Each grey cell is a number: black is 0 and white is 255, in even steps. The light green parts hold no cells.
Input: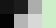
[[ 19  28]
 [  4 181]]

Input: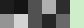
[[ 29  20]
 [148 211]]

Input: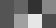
[[ 84 100]
 [ 84 160]]

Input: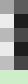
[[166  92]
 [236  30]]

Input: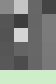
[[137 196]
 [ 85  61]]

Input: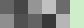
[[100  70]
 [143  81]]

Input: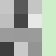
[[198  89]
 [191  69]]

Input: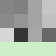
[[132 128]
 [138 149]]

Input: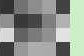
[[ 51 115]
 [144  57]]
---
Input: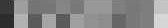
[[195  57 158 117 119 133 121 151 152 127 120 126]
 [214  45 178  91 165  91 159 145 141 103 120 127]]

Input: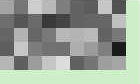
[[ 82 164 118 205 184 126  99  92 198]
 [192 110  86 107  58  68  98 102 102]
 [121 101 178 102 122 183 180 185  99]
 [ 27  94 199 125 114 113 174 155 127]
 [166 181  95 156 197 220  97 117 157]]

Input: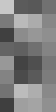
[[113 200  91  88]
 [135 122 186 172]
 [143  64 140 151]
 [132 100  96 112]
 [119 152  67  79]
 [124 131  75  90]
 [137 115 188 174]
 [144  63 159 164]]

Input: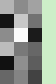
[[162 180 139]
 [114  20 200]
 [ 27 140 251]
 [103 188 121]
 [ 93  17 143]
 [ 66 103 132]]

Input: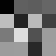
[[102   2  96  93]
 [ 64 190  35 187]
 [157 122 222  81]
 [158 156 157  40]]

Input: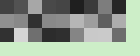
[[ 38  66  82 167  73  69  31  59 125]
 [173 144 136  49 137 140 182 158  94]
 [108  49 213 111  44  47 133 201 202]]
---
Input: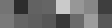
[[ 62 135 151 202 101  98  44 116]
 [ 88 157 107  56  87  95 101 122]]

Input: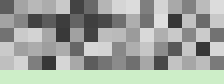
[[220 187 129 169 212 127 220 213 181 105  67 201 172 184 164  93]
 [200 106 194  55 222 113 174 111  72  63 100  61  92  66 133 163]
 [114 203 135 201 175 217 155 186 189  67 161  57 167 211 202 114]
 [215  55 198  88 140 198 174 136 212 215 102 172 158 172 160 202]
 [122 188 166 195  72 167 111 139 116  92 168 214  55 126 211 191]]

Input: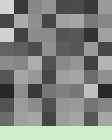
[[154  57  75  74 148 135  56 212]
 [134 121 166 160  70 143 170  70]
 [161  50  87  84 139 141  66 209]
 [ 72 154  86  92 144  77  95  99]
 [180  65 149 138  82 173 134 139]
 [145 108 165 159  71 151 165  85]
 [ 40 192 119 129 119  58 142  39]
 [133 117 154 150  81 140 156  82]
 [167  86 166 156  68 167 160 107]]

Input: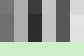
[[216  87 197  59 172 119]
 [227  87 195  43 173 111]
 [225  87 196  44 173 112]]

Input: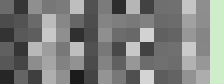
[[142 197 112 111  66 182  45 123  81 190 123 119 143  53 107]
 [141 161 108 106 129 121 126 132  77 102 135 188 106  83  76]
 [133 151 100  96 210 104 108 143  73  47 143 200  94  89  51]
 [134 202 112 110  66 200  72 120  81 190 120 157 184  53  96]
 [151 178 109 112 108 151  96 131  75 146 130 165 141  69  87]
 [173 146  99  93 212  79 120 148  68  27 144 175  63 100  38]]

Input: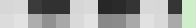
[[ 53 215 216  52  42  39 217 214  49  49  59 217 215]
 [170 217 225 169 139 137 226 217 168 145 174 226 220]]

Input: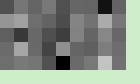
[[ 99  18 100 102  80 120 100 118  81]
 [119 171 114 132  76  99 110 160 149]
 [103 135 101 130  62  79 104  56  95]
 [109 125  95 101 143  68 105 165 107]
 [113 195 120 106   1  81 117 121 110]]
